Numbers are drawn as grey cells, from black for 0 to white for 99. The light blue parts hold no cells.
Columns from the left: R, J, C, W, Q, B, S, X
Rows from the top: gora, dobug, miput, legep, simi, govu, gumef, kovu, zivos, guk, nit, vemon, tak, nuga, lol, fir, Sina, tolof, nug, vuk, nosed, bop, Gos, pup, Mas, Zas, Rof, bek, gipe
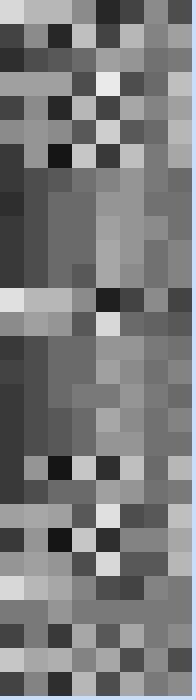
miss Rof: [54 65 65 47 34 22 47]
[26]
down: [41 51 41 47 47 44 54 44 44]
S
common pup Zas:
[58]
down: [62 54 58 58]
J
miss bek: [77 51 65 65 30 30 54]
[68]
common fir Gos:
[51]
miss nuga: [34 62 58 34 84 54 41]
[38]

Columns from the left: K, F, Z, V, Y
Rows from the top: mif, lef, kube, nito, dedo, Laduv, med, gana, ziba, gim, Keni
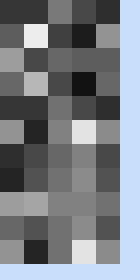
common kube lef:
[36]
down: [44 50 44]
Z
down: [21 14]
F

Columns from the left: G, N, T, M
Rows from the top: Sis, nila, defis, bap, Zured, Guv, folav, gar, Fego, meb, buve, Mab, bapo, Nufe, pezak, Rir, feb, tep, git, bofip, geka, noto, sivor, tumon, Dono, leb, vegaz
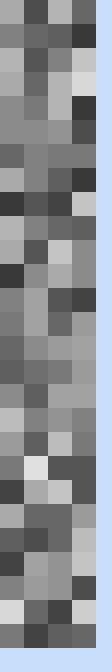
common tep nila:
[50]
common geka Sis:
[66]
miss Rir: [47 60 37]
[43]
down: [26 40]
T

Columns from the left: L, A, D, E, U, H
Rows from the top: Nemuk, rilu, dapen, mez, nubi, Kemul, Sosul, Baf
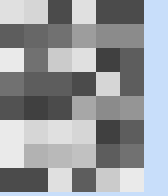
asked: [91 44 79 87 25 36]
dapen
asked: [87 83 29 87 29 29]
Nemuk
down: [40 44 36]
A
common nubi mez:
[29]
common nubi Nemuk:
[29]
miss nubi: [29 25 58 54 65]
[32]
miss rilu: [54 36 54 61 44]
[40]

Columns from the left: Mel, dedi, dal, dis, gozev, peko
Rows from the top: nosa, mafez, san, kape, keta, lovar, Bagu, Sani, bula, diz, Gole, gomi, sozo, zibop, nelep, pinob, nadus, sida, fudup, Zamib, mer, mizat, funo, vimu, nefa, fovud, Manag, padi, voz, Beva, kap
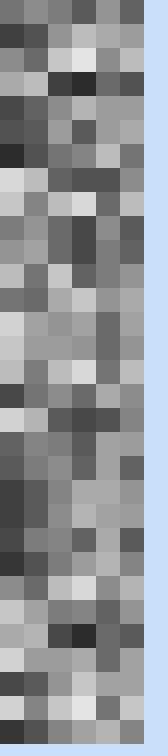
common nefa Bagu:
[73]
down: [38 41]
gozev
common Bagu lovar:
[32]
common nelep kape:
[41]
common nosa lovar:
[35]

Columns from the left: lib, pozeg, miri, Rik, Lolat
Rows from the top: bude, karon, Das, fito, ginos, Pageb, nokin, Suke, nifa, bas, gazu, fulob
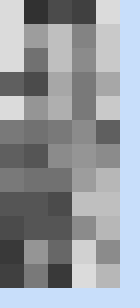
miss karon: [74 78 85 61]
[51]
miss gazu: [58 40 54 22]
[81]
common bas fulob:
[71]

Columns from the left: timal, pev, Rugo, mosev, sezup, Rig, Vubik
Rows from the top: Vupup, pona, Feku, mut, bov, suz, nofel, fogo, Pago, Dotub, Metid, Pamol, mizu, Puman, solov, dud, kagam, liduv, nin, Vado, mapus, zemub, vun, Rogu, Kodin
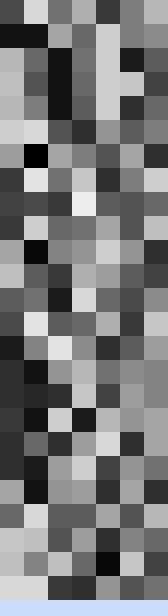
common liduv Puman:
[22]
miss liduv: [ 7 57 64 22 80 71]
[11]
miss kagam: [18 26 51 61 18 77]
[15]
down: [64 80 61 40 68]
sezup
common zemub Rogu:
[40]
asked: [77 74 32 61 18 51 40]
vun
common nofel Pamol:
[61]

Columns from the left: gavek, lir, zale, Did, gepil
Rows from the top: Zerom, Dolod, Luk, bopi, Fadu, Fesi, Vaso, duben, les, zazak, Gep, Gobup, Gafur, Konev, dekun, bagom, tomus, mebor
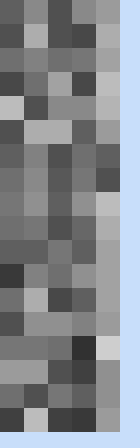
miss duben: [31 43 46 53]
[34]
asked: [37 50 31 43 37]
Vaso
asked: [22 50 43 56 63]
Gobup
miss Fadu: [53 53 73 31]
[70]
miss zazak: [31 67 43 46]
[40]
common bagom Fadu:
[31]
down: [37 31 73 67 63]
gepil

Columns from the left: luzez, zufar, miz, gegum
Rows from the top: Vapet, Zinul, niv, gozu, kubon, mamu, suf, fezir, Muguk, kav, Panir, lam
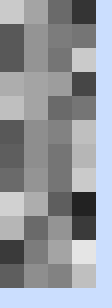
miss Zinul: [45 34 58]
[48]
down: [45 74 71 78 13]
gegum
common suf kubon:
[45]
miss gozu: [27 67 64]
[61]
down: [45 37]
miz
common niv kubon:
[45]

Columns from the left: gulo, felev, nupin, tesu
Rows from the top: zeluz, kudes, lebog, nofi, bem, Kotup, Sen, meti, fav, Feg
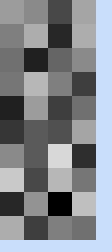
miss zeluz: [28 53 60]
[64]
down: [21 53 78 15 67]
gulo
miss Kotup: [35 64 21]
[31]

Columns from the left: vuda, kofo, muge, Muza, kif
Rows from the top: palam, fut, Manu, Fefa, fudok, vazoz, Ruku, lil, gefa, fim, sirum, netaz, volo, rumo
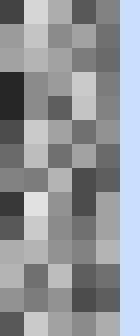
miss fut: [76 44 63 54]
[60]
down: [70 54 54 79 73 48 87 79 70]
kofo
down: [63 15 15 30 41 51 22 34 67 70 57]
vuda
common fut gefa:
[63]
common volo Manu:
[48]
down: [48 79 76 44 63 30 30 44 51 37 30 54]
Muza

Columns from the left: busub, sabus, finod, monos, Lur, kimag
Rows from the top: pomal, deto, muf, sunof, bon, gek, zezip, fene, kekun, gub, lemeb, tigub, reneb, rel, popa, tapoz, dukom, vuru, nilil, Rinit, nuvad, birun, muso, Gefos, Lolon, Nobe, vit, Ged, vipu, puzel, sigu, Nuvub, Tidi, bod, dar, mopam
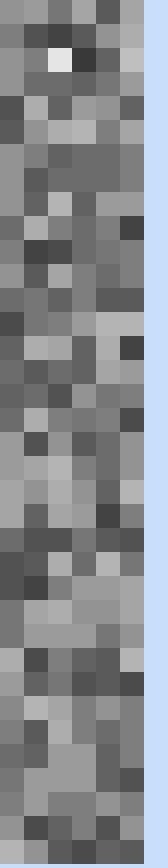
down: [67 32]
sabus
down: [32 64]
sabus
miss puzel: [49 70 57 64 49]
[53]
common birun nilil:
[60]

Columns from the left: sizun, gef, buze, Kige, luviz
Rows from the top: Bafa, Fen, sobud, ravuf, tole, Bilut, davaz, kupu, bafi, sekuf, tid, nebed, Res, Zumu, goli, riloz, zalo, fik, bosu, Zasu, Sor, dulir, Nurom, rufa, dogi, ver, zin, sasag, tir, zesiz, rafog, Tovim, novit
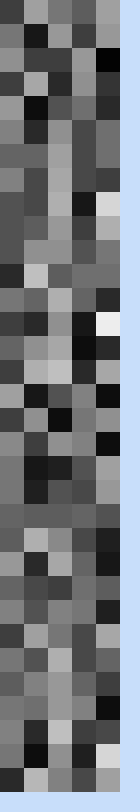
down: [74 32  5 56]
buze
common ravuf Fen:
[24]
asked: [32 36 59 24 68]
sekuf
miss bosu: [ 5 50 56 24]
[53]
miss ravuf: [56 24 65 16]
[20]
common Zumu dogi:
[24]

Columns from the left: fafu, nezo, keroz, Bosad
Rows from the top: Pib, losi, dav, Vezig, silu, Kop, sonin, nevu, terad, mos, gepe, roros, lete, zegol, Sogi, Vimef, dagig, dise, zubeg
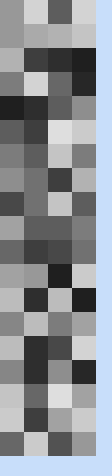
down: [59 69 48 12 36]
fafu
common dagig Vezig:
[40]
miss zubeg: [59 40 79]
[32]
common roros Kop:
[79]
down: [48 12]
fafu
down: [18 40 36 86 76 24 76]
keroz
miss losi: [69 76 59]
[66]

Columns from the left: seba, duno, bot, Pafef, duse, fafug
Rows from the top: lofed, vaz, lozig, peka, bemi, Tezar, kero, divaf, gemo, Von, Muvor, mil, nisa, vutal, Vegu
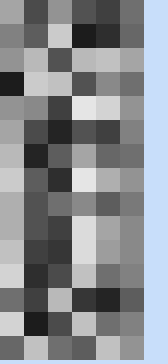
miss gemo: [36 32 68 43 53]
[47]
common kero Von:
[64]
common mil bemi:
[82]
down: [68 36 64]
duse
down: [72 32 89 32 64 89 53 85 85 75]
Pafef

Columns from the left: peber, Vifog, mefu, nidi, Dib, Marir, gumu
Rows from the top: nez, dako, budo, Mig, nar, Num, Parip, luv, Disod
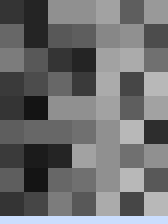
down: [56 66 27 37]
Marir
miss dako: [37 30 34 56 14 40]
[52]
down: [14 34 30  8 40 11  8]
Vifog
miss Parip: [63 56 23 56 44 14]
[11]
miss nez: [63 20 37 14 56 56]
[59]
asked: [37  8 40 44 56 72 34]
luv

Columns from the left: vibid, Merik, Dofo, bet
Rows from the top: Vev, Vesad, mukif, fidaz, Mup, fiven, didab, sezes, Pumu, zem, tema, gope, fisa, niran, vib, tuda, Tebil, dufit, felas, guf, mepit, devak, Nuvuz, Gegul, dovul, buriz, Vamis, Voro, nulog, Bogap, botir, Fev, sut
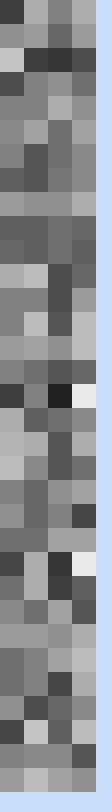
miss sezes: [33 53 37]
[46]
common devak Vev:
[50]
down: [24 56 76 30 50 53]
vibid
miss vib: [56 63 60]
[73]
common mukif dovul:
[24]

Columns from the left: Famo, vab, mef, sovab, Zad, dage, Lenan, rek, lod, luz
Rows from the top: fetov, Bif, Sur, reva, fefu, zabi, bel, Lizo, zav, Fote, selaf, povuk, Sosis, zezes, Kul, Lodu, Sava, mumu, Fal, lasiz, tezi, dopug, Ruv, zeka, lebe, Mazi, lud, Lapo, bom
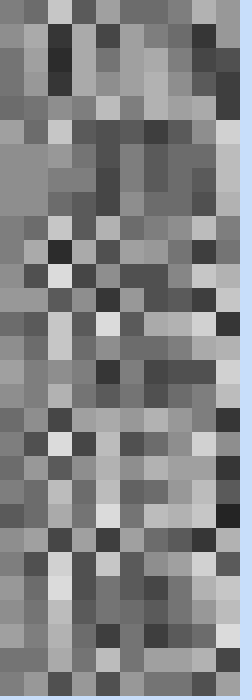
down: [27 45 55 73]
Zad
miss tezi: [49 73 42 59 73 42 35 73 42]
[38]
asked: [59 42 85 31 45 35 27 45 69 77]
lebe
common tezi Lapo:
[73]
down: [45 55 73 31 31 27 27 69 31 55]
Zad
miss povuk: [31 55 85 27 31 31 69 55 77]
[52]

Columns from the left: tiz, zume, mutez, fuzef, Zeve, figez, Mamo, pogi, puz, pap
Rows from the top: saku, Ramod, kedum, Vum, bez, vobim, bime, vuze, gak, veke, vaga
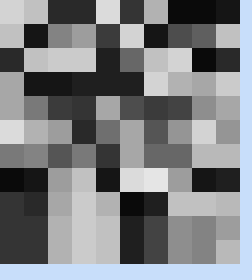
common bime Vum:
[65]
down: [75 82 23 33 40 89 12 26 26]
Mamo
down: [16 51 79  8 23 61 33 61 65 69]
mutez
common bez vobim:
[65]

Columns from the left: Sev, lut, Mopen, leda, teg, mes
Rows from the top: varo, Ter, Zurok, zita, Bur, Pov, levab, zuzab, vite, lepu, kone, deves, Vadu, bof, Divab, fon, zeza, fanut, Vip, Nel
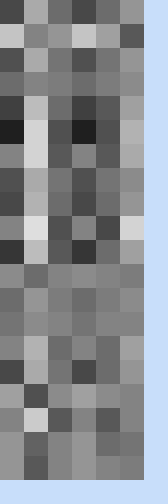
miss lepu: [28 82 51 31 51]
[86]
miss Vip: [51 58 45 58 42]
[38]

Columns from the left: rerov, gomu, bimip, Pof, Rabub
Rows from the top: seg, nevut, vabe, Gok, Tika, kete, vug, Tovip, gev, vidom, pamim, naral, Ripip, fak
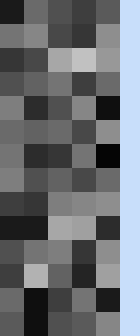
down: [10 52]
Rabub
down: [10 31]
rerov
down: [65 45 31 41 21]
bimip
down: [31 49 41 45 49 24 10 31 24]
rerov
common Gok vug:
[45]
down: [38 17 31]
gomu

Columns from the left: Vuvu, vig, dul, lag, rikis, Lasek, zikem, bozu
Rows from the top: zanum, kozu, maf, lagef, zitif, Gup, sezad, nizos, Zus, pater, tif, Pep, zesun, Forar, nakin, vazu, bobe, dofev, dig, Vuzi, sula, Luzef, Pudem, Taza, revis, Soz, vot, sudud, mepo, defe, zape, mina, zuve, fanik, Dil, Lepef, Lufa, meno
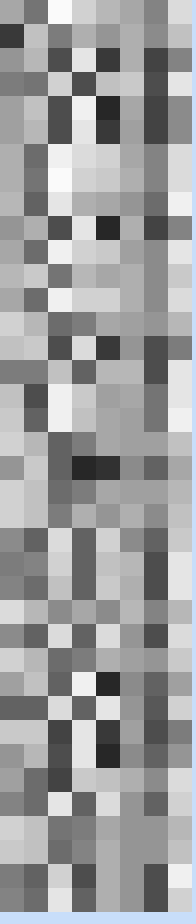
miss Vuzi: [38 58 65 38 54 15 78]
[19]
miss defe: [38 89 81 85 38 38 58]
[34]
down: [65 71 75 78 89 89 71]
bozu
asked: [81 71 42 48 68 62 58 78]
sudud
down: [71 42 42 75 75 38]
vig

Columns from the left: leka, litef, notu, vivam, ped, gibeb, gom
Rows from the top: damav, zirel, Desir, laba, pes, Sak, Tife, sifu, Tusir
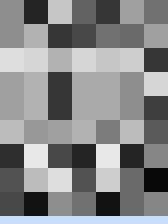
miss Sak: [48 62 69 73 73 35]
[59]
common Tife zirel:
[28]

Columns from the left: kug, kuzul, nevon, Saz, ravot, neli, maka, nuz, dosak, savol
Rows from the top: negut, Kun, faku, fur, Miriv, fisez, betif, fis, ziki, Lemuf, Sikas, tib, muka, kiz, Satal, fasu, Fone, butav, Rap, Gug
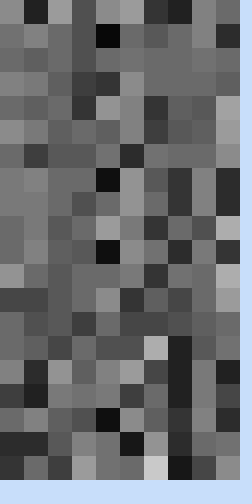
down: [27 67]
maka
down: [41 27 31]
kuzul

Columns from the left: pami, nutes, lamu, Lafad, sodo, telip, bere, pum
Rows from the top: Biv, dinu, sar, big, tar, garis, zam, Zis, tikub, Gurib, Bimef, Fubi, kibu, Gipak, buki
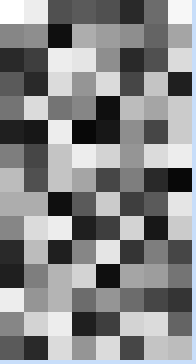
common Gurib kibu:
[92]
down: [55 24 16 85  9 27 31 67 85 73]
nutes
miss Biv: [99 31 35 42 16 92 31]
[96]

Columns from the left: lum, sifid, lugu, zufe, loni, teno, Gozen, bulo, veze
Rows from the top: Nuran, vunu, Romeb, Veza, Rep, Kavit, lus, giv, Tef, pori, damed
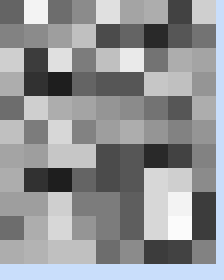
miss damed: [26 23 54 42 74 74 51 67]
[70]
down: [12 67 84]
lugu

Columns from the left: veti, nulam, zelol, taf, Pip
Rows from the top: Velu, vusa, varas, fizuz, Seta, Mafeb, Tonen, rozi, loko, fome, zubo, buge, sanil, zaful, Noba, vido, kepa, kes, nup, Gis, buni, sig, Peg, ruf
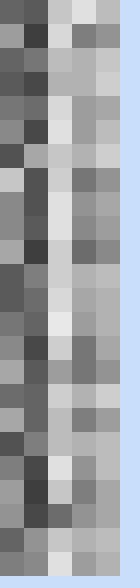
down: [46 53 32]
veti
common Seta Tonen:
[65]
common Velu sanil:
[35]
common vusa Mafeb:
[61]
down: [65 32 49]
veti

